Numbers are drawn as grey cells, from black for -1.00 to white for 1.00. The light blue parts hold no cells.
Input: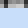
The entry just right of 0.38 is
-0.49
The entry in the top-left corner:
-0.06
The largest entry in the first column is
0.38
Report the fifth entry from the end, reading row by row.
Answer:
0.48
